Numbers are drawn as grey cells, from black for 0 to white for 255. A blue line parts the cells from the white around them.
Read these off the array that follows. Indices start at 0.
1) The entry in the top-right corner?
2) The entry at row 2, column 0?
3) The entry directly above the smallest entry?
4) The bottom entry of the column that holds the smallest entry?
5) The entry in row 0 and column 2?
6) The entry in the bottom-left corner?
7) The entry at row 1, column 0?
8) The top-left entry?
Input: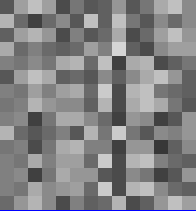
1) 138
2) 96
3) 138
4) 150
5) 192
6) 106
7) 180
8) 87

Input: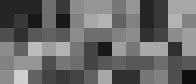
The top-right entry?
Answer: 167
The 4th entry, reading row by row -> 110
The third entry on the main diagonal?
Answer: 88
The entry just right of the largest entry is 98
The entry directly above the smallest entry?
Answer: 88
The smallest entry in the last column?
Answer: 14
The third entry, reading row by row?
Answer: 37
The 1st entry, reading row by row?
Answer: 37
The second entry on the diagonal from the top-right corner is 179
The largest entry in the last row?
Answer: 207
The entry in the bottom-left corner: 140
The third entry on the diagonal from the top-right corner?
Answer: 68
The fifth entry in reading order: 57
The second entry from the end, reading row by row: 79
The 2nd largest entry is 188

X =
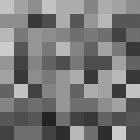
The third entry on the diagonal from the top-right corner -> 111
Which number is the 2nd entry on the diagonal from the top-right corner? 87
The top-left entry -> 194
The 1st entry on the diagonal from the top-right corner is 141
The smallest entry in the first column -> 66
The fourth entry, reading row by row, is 194
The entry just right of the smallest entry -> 111
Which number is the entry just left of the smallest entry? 87
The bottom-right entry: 78
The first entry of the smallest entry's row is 87
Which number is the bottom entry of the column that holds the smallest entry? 66
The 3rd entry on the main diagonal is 150
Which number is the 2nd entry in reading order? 162
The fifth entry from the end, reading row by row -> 183
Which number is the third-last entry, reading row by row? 45
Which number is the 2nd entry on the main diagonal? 141
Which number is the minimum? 36
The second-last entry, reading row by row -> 203
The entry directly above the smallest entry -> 99

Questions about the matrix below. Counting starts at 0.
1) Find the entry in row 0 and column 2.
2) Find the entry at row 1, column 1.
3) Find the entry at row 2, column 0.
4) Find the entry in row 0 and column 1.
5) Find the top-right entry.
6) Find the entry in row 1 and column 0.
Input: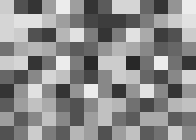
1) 52
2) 225
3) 213
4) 81
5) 236
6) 213

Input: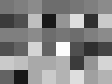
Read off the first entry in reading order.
118
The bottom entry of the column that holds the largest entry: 179
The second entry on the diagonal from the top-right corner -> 47
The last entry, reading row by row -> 179
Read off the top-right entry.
139
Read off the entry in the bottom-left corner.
99
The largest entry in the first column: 202
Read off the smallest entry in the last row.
24
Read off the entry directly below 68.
213
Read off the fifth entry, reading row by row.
109
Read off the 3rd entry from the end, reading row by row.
222
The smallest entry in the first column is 59
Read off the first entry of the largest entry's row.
79
